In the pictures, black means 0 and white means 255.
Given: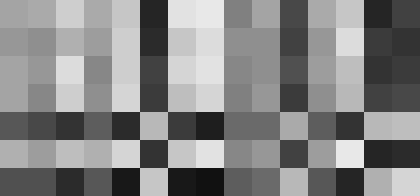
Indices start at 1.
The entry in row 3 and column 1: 164
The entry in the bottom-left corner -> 80
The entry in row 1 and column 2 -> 170
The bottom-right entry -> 213
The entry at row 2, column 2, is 143
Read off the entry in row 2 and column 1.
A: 151
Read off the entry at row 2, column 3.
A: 176
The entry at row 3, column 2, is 151
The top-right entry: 65
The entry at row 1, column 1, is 164
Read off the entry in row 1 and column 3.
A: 206
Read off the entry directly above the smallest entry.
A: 226
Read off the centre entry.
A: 213
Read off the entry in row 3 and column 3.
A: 220
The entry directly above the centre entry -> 226
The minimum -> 17

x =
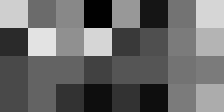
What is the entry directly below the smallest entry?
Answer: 214
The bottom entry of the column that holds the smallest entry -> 14
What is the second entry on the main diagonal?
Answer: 227
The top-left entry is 207
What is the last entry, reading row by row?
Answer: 172
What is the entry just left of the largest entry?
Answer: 42
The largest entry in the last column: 214
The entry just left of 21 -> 152
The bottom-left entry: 73
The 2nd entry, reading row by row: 107

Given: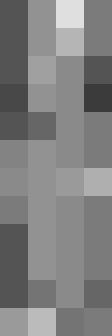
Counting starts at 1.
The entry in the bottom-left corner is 154
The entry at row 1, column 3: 223
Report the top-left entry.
84
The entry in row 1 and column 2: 146
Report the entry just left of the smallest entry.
138
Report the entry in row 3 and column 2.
160
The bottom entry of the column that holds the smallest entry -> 123
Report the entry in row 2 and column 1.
84
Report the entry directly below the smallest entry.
123
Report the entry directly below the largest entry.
181

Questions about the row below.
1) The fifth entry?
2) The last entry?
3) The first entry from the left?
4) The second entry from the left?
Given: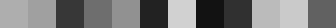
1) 145
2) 97
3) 174
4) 160

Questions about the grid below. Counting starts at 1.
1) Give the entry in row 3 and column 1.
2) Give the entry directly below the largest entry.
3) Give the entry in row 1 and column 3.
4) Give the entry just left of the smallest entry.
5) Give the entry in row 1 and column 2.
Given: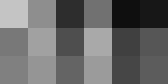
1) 128
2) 120
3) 45
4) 113
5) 142

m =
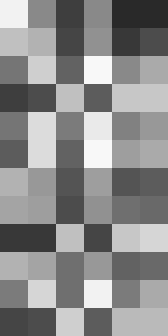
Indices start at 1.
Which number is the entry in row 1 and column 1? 242
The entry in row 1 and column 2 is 137
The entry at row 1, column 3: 62
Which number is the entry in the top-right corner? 41
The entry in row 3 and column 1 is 117
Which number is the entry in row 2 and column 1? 192
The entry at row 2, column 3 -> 69
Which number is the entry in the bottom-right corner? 186
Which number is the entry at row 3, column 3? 98
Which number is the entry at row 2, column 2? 178

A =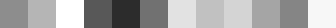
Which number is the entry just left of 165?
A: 212
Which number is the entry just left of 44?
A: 88

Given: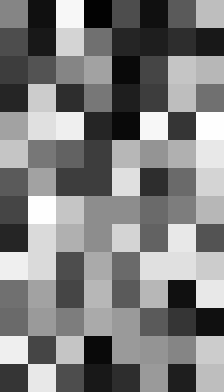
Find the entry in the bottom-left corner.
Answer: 53
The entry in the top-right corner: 190
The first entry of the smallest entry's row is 133
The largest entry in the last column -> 254
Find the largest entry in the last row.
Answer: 232
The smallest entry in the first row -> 2
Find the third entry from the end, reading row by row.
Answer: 154
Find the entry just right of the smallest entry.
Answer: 77
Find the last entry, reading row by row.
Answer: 190
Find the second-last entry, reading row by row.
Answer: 30
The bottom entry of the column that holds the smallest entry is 24
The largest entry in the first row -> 247
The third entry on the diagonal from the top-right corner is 69
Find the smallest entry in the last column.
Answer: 16
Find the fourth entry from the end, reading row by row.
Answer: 45

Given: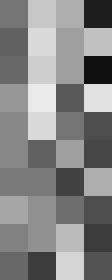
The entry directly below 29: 193
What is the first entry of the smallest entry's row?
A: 104
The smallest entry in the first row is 29
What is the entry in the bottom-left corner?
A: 104
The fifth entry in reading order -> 97
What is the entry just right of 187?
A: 59
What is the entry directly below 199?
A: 218
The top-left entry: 116
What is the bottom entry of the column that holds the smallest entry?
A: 83
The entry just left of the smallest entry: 159
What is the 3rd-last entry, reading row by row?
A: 59
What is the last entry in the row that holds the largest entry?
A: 225

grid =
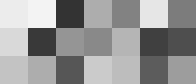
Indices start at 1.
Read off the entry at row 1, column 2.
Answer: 243
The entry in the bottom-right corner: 157
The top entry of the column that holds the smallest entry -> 51
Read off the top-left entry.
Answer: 236
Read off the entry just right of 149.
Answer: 137
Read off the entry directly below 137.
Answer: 203
